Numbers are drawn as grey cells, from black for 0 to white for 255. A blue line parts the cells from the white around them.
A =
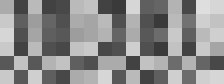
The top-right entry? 214
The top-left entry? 171
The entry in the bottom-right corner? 214
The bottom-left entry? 201
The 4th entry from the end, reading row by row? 207
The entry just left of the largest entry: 72
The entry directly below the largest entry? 207
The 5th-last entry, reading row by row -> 95
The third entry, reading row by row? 186
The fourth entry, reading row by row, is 66
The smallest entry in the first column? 88
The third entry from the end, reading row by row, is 108
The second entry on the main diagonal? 95
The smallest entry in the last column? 72

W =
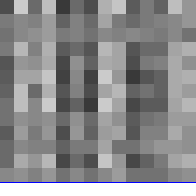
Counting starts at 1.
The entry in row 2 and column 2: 136
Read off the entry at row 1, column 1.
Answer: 77
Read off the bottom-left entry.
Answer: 136
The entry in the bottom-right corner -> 144
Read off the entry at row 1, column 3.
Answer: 106
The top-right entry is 150
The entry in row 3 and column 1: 114
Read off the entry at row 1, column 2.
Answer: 203
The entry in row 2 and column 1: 122
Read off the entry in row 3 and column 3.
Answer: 144
